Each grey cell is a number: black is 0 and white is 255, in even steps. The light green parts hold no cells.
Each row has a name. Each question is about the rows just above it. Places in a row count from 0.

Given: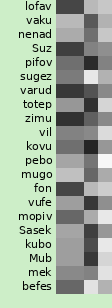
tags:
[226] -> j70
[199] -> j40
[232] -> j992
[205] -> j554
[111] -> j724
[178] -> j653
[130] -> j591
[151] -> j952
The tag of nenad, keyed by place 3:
j40
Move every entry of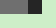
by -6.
[105 105  31]
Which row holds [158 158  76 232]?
kubo
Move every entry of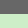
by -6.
[97 97]
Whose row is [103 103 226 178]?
befes

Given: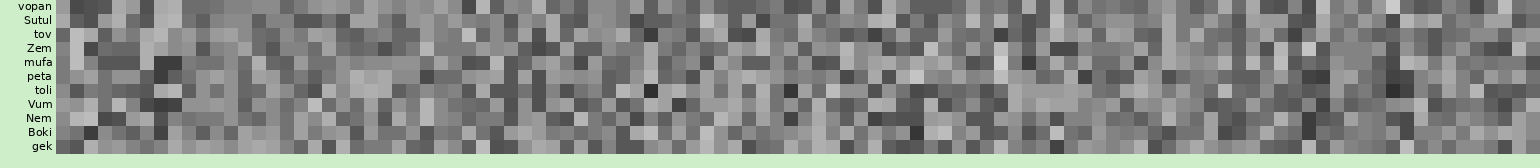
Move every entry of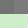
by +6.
[121 129]
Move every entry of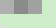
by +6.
[181 145 167]
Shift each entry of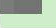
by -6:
[117 109 109]

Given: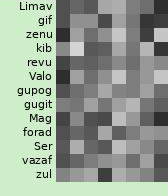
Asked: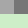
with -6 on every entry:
[161 112]
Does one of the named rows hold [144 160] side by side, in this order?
no
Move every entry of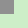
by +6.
[150]
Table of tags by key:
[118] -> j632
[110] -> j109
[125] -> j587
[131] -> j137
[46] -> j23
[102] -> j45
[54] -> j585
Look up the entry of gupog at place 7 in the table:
j109
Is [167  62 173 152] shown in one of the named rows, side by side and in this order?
yes

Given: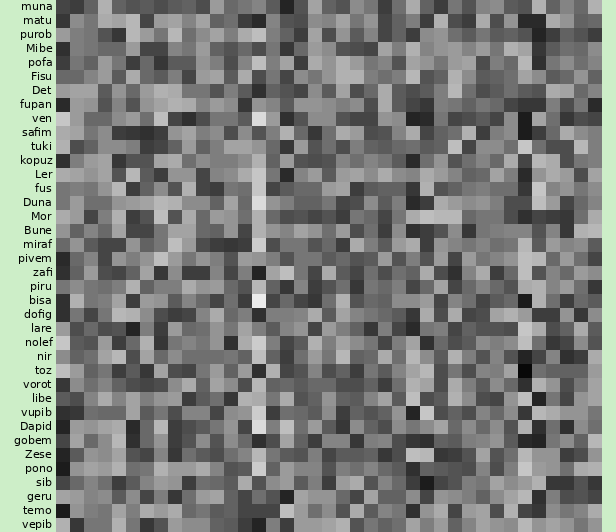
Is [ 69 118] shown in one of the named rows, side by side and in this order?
yes
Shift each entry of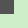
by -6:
[77]
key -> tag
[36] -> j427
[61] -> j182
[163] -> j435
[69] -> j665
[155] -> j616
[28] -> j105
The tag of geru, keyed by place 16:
j427
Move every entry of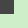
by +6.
[75]
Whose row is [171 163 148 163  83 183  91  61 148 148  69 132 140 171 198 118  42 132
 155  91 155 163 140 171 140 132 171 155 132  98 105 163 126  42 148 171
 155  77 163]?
Ler
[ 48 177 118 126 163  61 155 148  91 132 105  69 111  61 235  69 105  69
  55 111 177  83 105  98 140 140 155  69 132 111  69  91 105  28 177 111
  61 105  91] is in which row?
bisa

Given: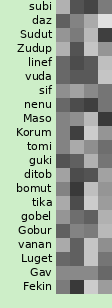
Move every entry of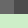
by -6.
[98 70]
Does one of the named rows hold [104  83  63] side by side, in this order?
no

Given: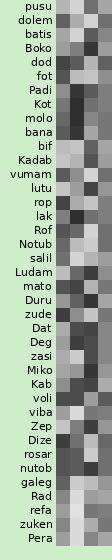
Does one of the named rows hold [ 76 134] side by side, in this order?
yes
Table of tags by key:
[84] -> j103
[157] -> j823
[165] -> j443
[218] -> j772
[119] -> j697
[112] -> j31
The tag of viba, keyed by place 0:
j823
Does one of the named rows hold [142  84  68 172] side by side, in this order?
no
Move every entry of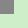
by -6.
[128]
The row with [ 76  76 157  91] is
voli
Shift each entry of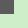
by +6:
[97]
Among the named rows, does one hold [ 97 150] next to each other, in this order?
no

